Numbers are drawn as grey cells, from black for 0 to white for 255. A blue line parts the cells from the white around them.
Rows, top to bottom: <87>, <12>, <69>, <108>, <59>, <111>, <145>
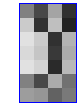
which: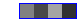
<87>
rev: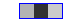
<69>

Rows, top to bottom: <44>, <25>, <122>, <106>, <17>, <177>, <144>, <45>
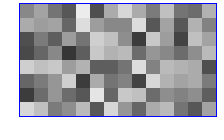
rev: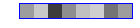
<122>
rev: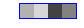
<177>
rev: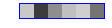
<122>

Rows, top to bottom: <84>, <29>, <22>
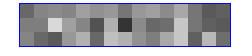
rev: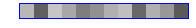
<22>
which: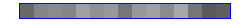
<84>
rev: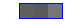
<84>
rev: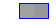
<84>

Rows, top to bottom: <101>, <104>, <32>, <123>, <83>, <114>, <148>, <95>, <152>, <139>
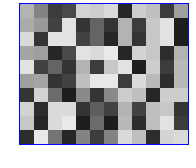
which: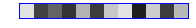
<83>
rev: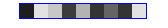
<104>

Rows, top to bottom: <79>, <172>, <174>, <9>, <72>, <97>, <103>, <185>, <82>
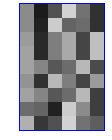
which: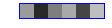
<174>
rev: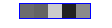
<172>
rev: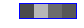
<72>
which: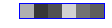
<82>
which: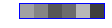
<103>
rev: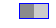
<185>

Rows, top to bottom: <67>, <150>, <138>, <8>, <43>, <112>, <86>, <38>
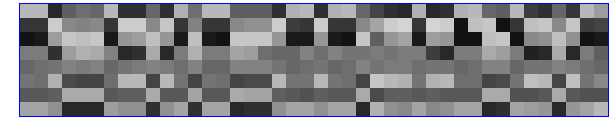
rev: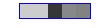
<150>
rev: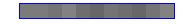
<43>
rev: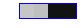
<138>
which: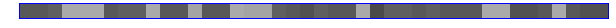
<86>
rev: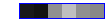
<138>

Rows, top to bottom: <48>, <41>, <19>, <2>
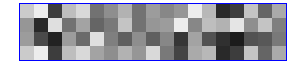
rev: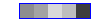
<2>
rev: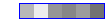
<48>
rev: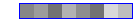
<48>
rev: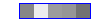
<41>

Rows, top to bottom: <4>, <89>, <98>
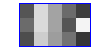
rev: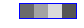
<4>
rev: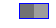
<98>

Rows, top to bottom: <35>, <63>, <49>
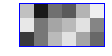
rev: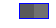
<35>
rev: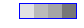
<63>
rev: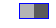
<35>

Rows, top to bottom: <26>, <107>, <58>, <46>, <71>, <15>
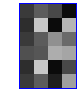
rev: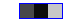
<71>
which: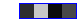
<71>
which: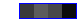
<26>

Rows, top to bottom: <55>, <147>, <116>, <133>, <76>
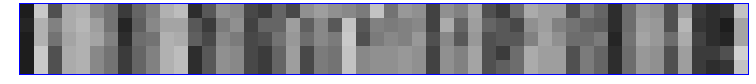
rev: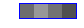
<116>
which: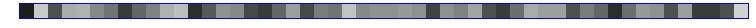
<133>

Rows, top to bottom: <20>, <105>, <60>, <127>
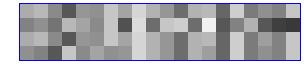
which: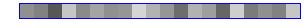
<127>
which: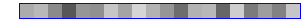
<60>
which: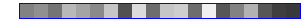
<105>
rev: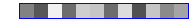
<105>

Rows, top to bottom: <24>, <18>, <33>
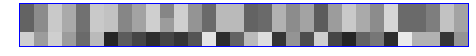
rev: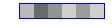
<18>
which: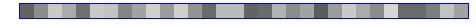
<18>

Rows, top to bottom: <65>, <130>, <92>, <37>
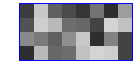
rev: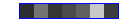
<65>
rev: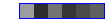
<65>
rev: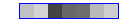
<130>
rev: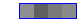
<92>
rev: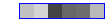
<130>
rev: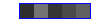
<65>

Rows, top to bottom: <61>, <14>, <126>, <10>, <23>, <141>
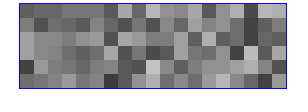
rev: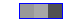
<126>
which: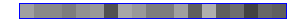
<126>

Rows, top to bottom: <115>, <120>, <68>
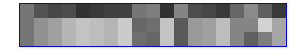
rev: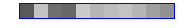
<120>
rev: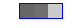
<68>
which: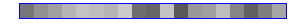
<68>

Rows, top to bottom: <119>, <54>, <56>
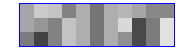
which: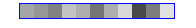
<54>
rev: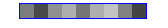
<56>
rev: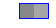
<119>
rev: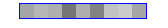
<119>

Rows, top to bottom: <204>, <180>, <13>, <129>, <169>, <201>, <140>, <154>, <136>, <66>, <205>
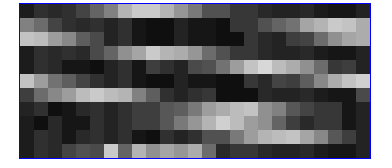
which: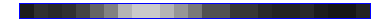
<204>
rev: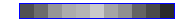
<129>
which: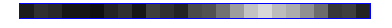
<169>

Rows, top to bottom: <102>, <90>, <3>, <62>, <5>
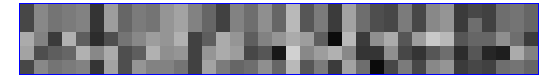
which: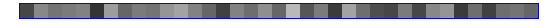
<90>
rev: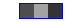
<5>
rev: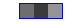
<90>
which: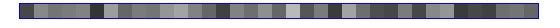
<102>

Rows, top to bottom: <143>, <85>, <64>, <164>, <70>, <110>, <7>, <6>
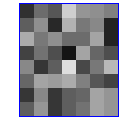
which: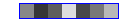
<70>
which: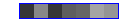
<7>
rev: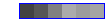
<110>
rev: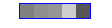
<143>
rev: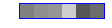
<143>

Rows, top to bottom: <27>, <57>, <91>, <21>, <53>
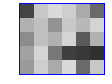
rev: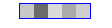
<53>
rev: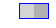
<91>
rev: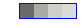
<27>

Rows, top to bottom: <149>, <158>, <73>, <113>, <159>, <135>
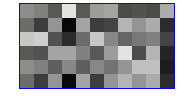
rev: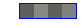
<159>
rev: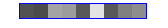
<149>
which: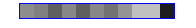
<159>
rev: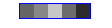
<73>
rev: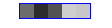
<73>
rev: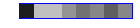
<159>

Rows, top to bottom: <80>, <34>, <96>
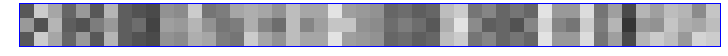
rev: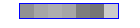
<80>
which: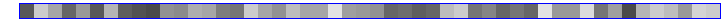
<96>
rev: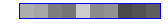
<80>

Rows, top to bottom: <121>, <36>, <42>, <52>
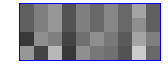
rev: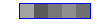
<42>
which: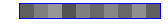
<36>
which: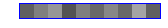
<121>
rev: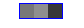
<52>
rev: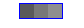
<42>

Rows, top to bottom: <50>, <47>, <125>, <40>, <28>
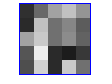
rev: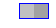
<50>
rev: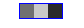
<28>
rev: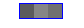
<47>
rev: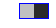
<47>
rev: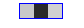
<28>
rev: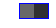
<50>

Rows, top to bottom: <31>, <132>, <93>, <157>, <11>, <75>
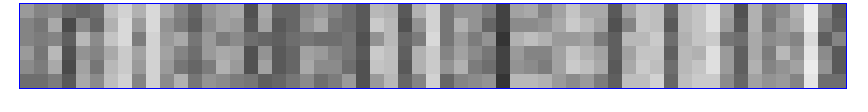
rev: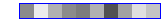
<31>
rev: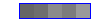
<93>
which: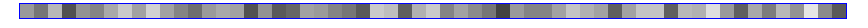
<157>

